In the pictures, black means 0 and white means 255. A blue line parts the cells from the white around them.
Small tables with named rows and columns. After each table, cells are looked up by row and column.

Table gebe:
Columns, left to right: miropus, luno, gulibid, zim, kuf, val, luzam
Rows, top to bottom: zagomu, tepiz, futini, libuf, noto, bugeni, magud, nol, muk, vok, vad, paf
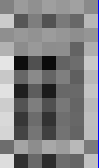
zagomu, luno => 155
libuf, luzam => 174
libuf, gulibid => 153
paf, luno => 48
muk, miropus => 217
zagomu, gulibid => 144

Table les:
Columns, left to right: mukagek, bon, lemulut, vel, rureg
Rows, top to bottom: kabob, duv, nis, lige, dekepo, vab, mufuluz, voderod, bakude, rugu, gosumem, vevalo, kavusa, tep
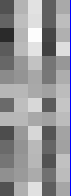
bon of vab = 148
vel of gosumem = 101
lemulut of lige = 227
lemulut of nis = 253
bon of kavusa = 154
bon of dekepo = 151
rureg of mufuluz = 188
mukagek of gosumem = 106
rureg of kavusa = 188
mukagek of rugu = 77
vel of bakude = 161
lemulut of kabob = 226
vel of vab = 119
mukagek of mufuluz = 182
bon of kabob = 180
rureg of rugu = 163
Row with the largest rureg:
lige

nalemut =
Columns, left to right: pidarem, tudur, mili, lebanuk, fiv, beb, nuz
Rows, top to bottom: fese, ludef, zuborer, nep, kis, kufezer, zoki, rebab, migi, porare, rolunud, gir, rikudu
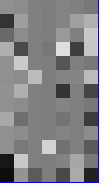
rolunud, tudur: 121
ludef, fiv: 132
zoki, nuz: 69
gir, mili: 128
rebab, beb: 127
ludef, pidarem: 51
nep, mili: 128
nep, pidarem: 175
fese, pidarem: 144
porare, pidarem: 144
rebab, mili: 128
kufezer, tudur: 140
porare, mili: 128
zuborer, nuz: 201
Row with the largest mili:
kufezer

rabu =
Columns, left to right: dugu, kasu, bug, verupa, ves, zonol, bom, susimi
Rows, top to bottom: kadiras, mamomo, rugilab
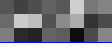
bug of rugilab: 35
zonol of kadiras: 207
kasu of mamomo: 202
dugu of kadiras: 85
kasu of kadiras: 65
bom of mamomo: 52
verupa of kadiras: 98
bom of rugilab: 75
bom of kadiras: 120
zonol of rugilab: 13
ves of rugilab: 93
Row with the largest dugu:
rugilab

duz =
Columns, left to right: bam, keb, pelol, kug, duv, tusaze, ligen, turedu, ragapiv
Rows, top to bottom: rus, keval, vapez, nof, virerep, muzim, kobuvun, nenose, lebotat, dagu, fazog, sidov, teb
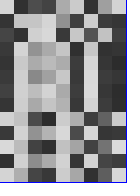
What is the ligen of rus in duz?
50
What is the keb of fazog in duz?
187
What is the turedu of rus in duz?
159
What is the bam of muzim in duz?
58
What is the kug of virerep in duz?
186
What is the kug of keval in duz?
213
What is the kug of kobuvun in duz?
211
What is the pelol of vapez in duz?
208
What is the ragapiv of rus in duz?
211
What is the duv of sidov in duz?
210

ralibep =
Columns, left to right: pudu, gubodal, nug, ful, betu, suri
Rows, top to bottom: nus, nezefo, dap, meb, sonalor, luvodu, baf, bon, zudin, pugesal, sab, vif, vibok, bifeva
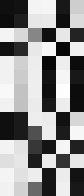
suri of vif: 232
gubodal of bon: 193
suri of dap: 35
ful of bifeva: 20
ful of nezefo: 233
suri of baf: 12
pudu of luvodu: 241
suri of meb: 241

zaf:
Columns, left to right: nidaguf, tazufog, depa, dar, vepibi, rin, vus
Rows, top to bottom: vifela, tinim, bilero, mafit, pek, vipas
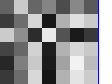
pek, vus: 188
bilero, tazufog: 142
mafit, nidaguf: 68
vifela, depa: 102
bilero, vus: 57
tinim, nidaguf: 59
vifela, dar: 133
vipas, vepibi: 178
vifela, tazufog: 202
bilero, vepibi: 83
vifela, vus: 89
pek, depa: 201

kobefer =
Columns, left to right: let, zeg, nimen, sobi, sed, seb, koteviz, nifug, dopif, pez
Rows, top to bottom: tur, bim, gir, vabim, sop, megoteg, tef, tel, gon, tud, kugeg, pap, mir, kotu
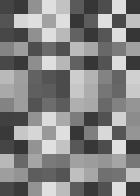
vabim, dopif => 122
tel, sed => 92
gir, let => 71
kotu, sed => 188
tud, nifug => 216
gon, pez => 140
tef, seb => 199
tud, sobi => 153
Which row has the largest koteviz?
megoteg

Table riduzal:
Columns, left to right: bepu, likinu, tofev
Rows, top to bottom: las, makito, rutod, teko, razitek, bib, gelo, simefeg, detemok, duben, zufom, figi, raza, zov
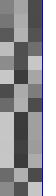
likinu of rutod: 179
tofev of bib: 166
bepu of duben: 198
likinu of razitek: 81
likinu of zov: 82
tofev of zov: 198

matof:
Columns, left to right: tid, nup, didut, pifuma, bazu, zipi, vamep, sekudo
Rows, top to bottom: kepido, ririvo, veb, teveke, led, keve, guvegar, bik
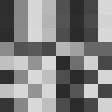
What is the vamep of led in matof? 208
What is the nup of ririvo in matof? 137
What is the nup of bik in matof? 135
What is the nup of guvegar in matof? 215
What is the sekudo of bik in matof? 210
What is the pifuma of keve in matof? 190
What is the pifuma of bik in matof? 191
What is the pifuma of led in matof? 216
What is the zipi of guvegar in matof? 86
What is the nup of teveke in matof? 83
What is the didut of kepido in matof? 214
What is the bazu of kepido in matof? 80
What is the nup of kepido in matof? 136
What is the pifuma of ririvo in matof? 178
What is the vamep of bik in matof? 71
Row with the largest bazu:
teveke

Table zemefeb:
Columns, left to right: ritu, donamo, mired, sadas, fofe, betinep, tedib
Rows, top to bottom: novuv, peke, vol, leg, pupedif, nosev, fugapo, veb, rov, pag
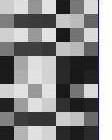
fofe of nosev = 41
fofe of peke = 199
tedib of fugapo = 218
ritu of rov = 130
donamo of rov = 60
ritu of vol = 208
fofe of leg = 196
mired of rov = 52
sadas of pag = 211
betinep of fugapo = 117
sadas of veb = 205
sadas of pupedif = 211
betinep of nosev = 25
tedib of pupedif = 26
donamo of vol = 224
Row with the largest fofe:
rov

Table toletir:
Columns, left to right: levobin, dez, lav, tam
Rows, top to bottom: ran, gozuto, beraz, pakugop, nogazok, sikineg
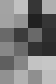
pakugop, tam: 43
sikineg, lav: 143
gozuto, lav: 33
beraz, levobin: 105
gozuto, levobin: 162
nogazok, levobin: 95
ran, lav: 54
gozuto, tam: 54
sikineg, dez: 177
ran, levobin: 163
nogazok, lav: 195
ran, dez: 193
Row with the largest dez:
ran

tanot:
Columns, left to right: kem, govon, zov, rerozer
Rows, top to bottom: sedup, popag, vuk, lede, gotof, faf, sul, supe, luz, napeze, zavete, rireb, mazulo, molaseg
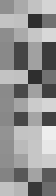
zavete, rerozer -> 231
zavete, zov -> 198
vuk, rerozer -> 216
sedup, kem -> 143
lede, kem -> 137
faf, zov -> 46
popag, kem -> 195
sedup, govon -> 170
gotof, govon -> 69
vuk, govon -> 170
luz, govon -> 71
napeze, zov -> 196
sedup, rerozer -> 212
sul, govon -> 73
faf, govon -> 193
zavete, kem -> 144
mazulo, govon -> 88
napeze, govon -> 195

